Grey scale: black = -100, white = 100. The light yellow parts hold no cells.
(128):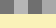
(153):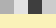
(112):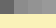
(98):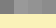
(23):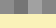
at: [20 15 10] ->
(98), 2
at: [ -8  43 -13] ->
(128), 1

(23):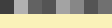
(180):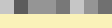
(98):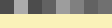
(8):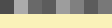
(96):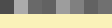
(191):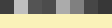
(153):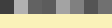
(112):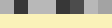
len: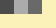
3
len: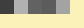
5

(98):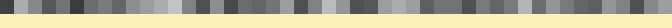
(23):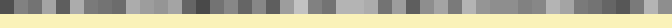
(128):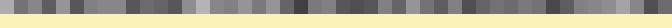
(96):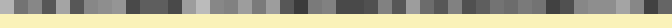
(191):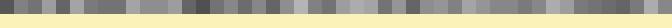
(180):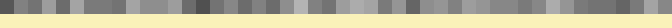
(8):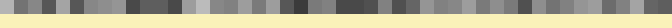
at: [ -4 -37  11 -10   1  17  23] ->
(8), 37
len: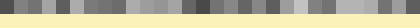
30

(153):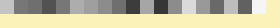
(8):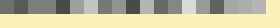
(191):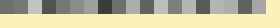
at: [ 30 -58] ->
(153), 11
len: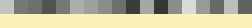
18
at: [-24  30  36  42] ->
(8), 16
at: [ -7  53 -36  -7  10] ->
(191), 2
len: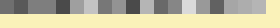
19
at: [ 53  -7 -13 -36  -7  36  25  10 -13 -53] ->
(153), 1

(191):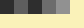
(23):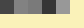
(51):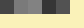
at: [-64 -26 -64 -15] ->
(191), 1
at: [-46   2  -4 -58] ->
(23), 1

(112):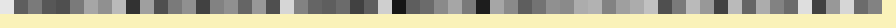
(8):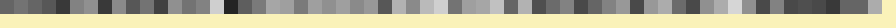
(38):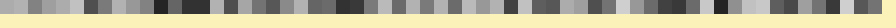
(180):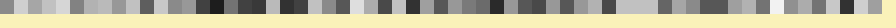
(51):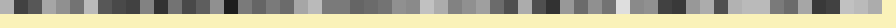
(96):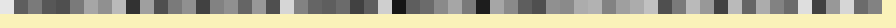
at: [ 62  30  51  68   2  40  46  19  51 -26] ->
(180), 2
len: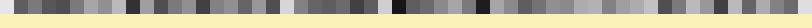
58
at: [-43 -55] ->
(8), 59
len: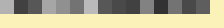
15
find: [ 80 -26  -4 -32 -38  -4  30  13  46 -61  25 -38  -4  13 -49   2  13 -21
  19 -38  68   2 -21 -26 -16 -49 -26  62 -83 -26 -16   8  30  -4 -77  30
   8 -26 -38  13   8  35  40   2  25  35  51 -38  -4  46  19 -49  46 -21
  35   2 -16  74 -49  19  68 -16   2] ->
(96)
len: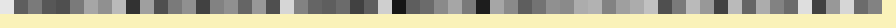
63

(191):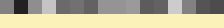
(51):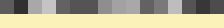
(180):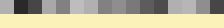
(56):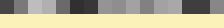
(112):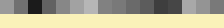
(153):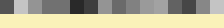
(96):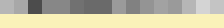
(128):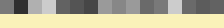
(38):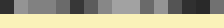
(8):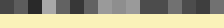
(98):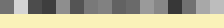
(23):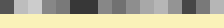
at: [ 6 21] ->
(128), 9
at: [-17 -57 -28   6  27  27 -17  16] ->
(38), 5
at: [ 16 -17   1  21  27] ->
(153), 8
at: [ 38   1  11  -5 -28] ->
(180), 7

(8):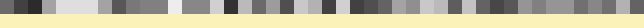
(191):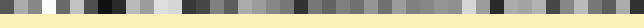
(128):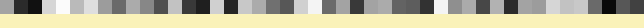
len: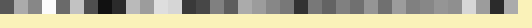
37
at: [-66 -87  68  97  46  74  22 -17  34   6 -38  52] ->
(128), 2
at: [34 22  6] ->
(191), 18
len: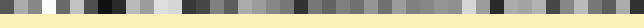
46
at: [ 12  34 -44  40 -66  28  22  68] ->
(128), 33
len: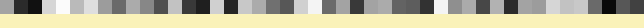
46

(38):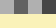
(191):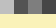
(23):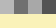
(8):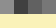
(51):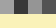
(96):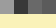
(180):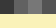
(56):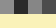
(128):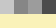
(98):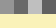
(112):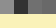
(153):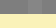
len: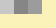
3
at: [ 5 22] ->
(128), 2
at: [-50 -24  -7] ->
(8), 2

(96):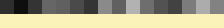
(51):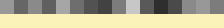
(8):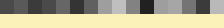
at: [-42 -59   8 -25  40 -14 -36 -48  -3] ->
(96), 6
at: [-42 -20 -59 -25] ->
(8), 4

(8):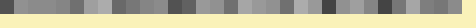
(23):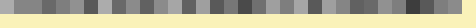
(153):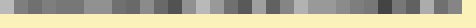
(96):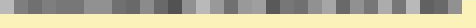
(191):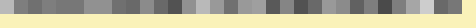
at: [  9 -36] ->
(8), 12
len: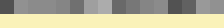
16
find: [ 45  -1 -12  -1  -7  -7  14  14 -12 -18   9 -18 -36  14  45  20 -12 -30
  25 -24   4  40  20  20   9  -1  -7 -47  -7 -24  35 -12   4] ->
(153)
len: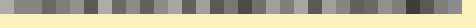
33
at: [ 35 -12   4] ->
(153), 31
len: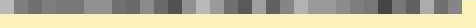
33

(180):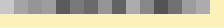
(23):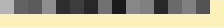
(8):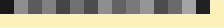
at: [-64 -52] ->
(23), 5
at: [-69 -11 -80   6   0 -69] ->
(23), 7
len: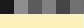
6
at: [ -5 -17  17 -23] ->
(180), 6
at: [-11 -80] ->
(23), 8
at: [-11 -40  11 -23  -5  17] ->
(8), 6

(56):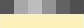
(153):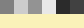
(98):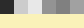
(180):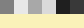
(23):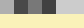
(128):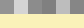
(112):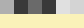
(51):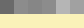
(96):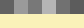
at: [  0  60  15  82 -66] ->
(153), 1
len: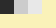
3
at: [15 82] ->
(153), 3

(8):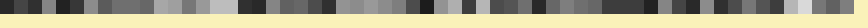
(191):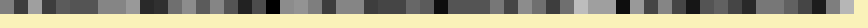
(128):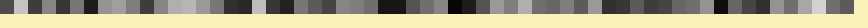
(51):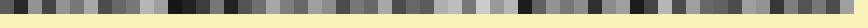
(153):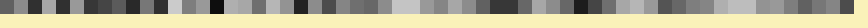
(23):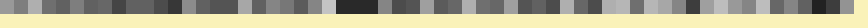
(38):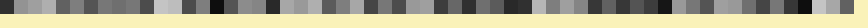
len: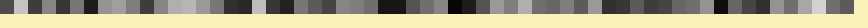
61
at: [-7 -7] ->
(191), 55
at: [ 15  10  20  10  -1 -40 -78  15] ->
(8), 25
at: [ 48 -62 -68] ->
(8), 17
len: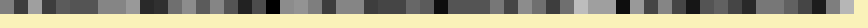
61
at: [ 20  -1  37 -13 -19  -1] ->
(128), 36
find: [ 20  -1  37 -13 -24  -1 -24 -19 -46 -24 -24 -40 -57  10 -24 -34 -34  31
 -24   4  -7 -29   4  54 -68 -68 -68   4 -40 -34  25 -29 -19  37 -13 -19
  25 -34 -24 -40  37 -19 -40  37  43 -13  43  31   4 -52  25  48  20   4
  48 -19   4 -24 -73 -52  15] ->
(23)

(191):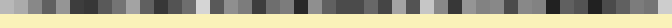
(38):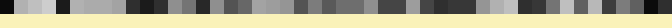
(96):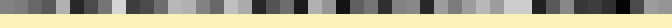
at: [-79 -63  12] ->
(38), 11
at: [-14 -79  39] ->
(96), 21
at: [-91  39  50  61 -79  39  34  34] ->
(38), 1

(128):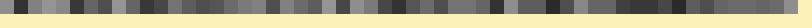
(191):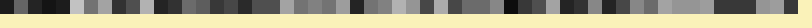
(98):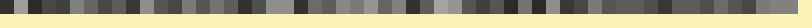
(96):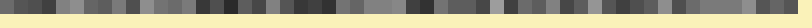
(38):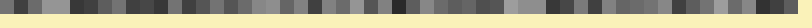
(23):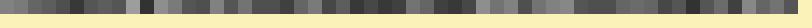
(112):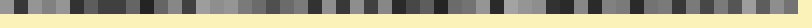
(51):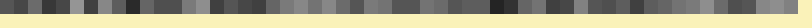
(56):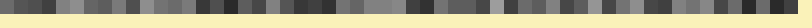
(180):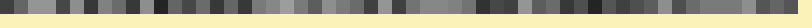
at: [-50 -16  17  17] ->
(38), 2
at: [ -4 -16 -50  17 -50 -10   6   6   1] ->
(180), 25

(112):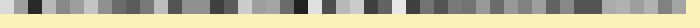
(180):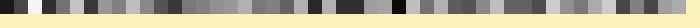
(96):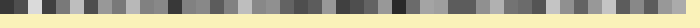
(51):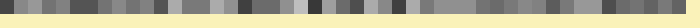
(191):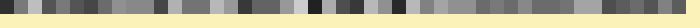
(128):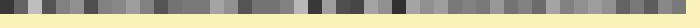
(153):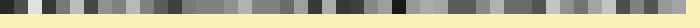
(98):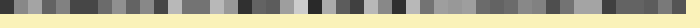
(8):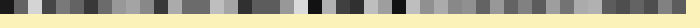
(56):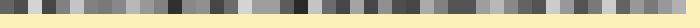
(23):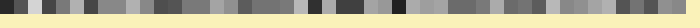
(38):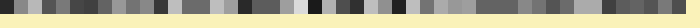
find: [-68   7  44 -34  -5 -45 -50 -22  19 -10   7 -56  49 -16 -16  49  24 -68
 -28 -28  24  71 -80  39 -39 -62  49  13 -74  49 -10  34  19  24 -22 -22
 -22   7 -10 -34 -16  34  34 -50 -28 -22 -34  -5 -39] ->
(38)
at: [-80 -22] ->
(8), 1
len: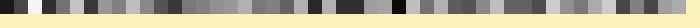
49
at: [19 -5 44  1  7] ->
(96), 8

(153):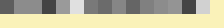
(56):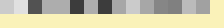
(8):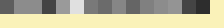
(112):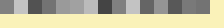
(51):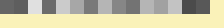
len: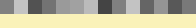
14
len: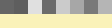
8

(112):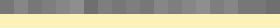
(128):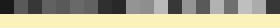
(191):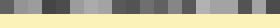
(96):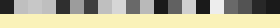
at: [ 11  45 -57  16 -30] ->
(128), 11
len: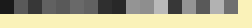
17
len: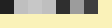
7
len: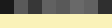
8

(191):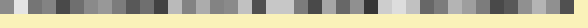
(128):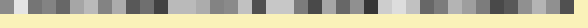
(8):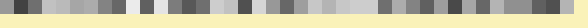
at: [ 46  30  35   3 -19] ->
(8), 5
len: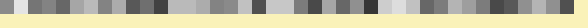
41

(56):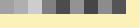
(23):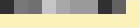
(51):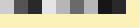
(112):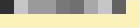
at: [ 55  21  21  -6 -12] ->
(112), 2
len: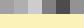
6
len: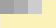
3
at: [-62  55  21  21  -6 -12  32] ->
(112), 1
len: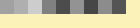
9
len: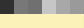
6

